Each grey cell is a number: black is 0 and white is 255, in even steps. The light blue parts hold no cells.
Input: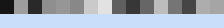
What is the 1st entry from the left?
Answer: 21
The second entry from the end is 173
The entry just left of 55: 95
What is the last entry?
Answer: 165
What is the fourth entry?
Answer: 143

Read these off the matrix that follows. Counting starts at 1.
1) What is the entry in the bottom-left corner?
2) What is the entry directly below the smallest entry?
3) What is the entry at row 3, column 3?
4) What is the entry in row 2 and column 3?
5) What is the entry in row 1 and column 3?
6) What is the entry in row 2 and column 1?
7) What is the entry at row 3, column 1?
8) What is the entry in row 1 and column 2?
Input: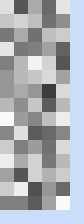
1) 127
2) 92
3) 113
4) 191
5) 170
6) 198
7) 120
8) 86

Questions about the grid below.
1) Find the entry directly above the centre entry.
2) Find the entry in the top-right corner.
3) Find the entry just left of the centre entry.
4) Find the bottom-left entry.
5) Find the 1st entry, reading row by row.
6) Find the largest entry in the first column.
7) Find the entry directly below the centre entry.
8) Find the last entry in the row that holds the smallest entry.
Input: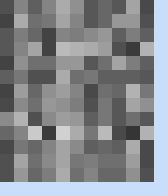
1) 111
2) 73
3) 157
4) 80
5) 80
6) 138
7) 125
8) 178

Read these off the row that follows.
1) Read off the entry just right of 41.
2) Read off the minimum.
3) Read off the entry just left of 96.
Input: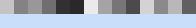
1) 234
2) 41
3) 184

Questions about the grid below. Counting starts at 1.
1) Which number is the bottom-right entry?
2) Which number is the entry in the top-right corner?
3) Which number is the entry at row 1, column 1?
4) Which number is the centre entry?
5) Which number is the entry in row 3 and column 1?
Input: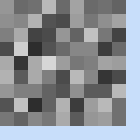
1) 112
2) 99
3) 150
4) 157
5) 127

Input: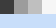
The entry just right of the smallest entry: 156
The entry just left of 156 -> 60
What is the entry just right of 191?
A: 246

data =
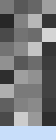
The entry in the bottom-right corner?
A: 46
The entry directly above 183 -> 102
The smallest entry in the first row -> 88
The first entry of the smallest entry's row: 39
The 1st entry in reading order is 122
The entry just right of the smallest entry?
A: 130
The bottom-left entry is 74
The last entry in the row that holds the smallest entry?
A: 53
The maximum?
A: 212

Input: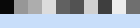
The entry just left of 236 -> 62
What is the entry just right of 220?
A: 97

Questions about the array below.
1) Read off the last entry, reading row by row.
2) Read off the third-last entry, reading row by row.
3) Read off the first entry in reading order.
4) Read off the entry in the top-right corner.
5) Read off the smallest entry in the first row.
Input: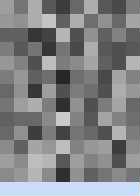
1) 117
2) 117
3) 158
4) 124
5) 61

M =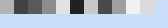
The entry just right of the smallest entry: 200
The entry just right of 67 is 89
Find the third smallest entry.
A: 73

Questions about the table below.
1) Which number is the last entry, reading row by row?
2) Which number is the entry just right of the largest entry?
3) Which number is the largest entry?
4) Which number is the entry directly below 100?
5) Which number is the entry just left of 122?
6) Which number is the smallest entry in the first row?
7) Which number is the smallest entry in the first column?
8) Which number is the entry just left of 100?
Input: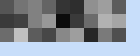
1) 79
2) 92
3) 192
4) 152
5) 39
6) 46
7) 58
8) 129

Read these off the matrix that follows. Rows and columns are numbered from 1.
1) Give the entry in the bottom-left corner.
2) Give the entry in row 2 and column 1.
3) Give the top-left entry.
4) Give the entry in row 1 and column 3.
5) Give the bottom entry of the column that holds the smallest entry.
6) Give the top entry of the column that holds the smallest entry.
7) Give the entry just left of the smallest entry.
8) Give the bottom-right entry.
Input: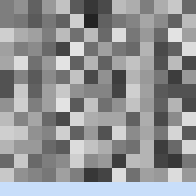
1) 200
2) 126
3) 126
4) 97
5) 55
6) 55
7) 207
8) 153

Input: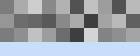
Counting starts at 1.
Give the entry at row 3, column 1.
124
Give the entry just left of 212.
62
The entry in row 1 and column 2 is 171
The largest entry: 212
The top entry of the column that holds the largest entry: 193
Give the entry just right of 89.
137
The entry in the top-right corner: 186
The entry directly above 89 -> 137
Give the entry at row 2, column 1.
150
